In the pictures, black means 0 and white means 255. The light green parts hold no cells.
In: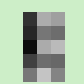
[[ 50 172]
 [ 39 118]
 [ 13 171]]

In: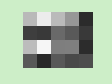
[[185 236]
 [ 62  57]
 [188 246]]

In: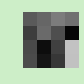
[[ 90 102]
 [ 61 106]
 [ 73  13]]

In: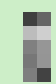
[[ 63 101]
 [188 207]
 [128 150]]

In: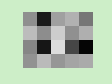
[[143  27]
 [188 141]
 [134  22]]

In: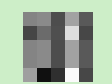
[[132 138]
 [ 70 107]
 [132 138]]

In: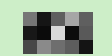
[[118  21]
 [ 24  11]
 [ 72 138]]

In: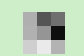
[[175  85]
 [177 149]
 [207 234]]

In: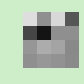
[[222 143]
 [ 70  20]
 [150 172]]
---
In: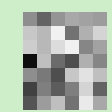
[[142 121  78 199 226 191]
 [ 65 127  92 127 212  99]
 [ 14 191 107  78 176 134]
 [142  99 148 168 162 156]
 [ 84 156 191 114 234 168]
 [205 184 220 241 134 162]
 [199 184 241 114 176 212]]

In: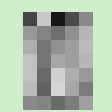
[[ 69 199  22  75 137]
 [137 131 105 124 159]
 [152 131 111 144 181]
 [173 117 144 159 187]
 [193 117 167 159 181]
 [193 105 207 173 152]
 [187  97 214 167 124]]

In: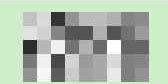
[[194 217  51 147 188 188 176 133 139]
 [121 239  72 210 155 168 217 127 133]
 [147 247  93 202 161 168 233 127 147]
 [225 210 133  85  85 176  85 115 155]
 [ 45 182 239 115 176 107 253 101 101]]

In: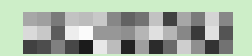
[[218 200  92 237 251 151 151 143 181 224 181 135  58 224  84]
 [167 159 122 194 188 200 135  98 114 194  65 167 122 212 135]
 [ 65  77 128  71  27 231 188  35 159  43 106 206 143  51 114]]

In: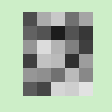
[[ 98  83  28  83  55]
 [150 143 113 186 136]
 [150 220 179 128  63]
 [ 63 194 186  48 157]
 [ 77 171 200 113 165]
 [ 91  69 213 206 226]]

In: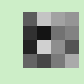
[[ 49  20 114 130]
 [100  70 122 170]
 [ 34 208 142  84]
 [ 92 196 162 149]]

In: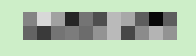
[[100  58 116 124 108 147 186  71 139 180 147]
 [132 216 161  38 116  78 186 168  93   8  93]]
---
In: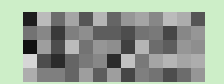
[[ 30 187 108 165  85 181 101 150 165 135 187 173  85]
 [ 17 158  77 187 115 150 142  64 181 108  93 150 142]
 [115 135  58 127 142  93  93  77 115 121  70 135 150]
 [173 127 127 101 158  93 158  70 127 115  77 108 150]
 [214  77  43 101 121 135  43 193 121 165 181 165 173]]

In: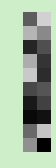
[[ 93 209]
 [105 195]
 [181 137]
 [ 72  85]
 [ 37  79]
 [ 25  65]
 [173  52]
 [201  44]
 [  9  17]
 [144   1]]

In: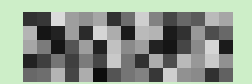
[[166 123  21  84 158  34 193 138 158  34  21  70 138 213  27]
 [104 110 180  70 173  13  84 117 130  55 207 145 138  49  97]
 [ 34  63 117  63 123  70 201 117  49 173  77 186 152 201 145]
 [ 49  55 219 158 145 166  49 110 207 130  70 104  90 186 166]
 [180  21  34 158  42 213 173  27 186 180  27  49 152  77 104]]

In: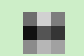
[[110 209 125]
 [139 182 161]
 [ 17  84  53]]

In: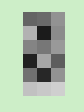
[[193 200 207]
 [ 33 166  93]
 [132 119 153]
 [100 106 146]
 [113  39 146]
 [178  27 139]]

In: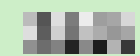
[[144 109 130  35 137  28 179  56]
 [222  93 207 116 193 172 151 166]
 [187  85 222 124 236 158 166 215]]

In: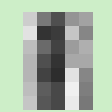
[[205 120  79 148 162]
 [189 106  66 156 175]
 [189  93  72 240 126]
 [197  87  72 234 120]
 [181  79  51 168 168]
 [181  66  45 226 134]
 [226  51  59 197 134]]
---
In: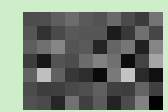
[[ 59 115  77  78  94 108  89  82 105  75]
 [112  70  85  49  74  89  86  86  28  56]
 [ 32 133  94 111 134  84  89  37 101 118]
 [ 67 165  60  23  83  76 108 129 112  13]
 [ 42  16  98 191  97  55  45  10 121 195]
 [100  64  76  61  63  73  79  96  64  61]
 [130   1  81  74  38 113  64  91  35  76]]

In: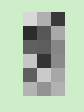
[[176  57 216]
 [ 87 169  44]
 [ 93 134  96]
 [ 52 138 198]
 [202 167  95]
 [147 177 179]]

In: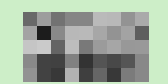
[[147 170 105 157 114 133 133 186 184]
 [163  94 163  28 137 184 185 167 147]
 [152 153 197 202 100 189 121 155 166]
 [ 85 136 137  66  65 129  51  84  72]
 [123 136 146  66  56 178  63 102  56]]

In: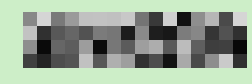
[[ 74 213 136 213 121 154 193 194 192 200 116  57 208  17 142 182]
 [ 82  48 194  48  88 102  82 123 118  28 138  30  24 124 135  53]
 [ 64   8 142  10 102  93 157  12 119  91 158 173  89 188  95  62]
 [202  48  64  36  77  84 193  87 175 158  49  77  18 169  73 141]]

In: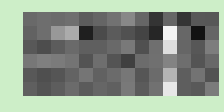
[[ 88  87 105 110 107 111  92 101 114 136 102  52 102  52]
 [ 18 101  98 110 152 171  31  75  91  81  68  38 244 103]
 [ 87 125  88  77  92 106  95  95 105 121  80 111 222 102]
 [ 84 104 119 127 123 116  83 110  84  64 108 112 131 110]
 [115  82  88  79  85  99 117  97 107 119  86 107 180  94]
 [ 89 123  95  83  93 107  91 102  96 121  91 113 231  94]]

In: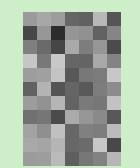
[[184  85 155 167 157 102  97]
 [ 98 133  71 150  44 149 145]
 [150  75 127 106  70 169 125]
 [168 131 198 120 200 102 100]
 [123 199 157 160 196  88 120]
 [125 140  98 179  84 101  89]
 [119 194 156 146 181  99 122]
 [138  88 113 118  75 170 150]
 [125 187 163 143 192 103 128]
 [199  72 168 165 181 104 107]
 [130 182 155 157 186  94 119]]

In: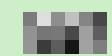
[[132  72 123 222 142 192]
 [160  94 146 118 120  73]
 [162 126 149  59  93  21]]
